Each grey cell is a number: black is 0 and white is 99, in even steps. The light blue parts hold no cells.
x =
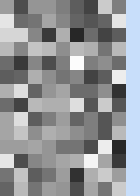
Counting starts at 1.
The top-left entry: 61
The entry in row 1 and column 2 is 30
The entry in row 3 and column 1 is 83
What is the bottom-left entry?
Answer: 39
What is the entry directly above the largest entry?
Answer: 72
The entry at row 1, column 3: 58
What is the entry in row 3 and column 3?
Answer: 52
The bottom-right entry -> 79
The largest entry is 98
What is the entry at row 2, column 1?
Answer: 89
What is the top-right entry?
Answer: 49
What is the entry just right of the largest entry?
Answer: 49
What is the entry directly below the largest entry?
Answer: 52
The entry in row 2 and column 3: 45

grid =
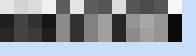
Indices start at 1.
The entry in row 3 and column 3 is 23
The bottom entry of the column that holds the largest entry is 4
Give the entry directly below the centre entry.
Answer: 50
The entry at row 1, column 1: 89
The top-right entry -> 96
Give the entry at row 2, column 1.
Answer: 12
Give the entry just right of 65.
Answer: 58
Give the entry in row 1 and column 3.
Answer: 85

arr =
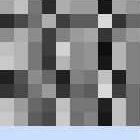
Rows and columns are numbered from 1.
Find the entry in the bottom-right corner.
43
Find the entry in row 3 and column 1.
54
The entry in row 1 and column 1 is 64
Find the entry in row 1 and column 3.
46
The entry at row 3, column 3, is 54
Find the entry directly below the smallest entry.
9
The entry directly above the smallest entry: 20
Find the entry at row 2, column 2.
28
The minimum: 6
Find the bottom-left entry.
78
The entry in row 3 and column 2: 67
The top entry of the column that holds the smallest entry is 9
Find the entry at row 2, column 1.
17
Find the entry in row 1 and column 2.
74
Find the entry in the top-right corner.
57
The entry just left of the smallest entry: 57
